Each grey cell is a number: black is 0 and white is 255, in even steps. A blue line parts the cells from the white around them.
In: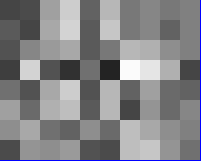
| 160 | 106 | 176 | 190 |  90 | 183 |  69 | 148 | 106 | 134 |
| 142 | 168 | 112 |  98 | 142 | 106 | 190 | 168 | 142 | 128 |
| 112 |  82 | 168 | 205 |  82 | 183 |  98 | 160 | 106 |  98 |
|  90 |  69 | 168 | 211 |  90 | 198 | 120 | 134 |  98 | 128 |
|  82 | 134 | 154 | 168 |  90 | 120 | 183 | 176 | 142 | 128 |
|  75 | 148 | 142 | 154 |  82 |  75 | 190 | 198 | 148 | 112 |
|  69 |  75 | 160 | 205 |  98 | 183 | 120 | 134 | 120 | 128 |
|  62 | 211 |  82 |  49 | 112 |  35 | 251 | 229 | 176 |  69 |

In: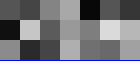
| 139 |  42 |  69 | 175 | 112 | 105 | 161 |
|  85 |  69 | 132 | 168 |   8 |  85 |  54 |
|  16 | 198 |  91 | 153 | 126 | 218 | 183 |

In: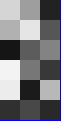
| 243 | 119 |  56 |
| 236 |  27 | 184 |
| 213 | 158 |  34 |
| 177 | 229 |  86 |
|  48 |  72 |  41 |
|  21 |  92 | 131 |

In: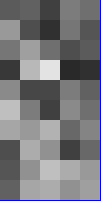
| 191 | 124 |  64 | 138 | 111 |
| 166 | 153 | 178 | 104 | 132 |
| 153 |  78 |  48 | 118 |  85 |
| 138 |  71 |  71 | 124 |  97 |
| 118 | 159 | 111 |  78 |  91 |
|  97 | 166 | 172 | 145 | 159 |
|  91 |  97 |  64 | 124 | 111 |
|  85 | 145 | 191 | 172 | 153 |
|  78 | 172 | 145 |  64 | 104 |
|  56 | 184 | 227 |  41 |  48 |

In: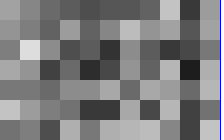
| 195 | 156 | 126 | 114 |  57 |  57 | 168 |  72 | 182 |  65 | 114 |
| 168 | 148 |  65 | 106 |  45 |  72 | 148 |  98 | 182 |  29 | 175 |
| 162 | 134 | 106 |  92 |  78 |  86 |  86 |  98 | 195 |  57 | 156 |
| 148 | 126 |  98 | 156 |  98 | 134 | 188 | 148 | 162 |  86 | 162 |
| 126 | 221 | 140 |  78 |  92 |  51 | 140 |  92 |  57 |  72 | 120 |
| 120 | 120 | 106 | 140 | 140 | 168 | 106 | 168 | 156 | 106 | 182 |
| 114 | 126 |  78 | 175 | 120 | 175 | 182 | 188 | 134 |  65 | 195 |

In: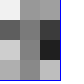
| 241 | 152 | 159 |
| 206 | 129 |  31 |
| 175 | 137 | 190 |
|  94 | 122 |  59 |

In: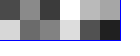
| 215 | 107 | 130 | 221 |  81 |  32 |
|  74 | 138 |  59 | 255 | 186 | 166 |

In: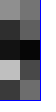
| 191 |  72 |
| 143 | 116 |
|  58 | 109 |
|  46 |  95 |
|  18 |   6 |
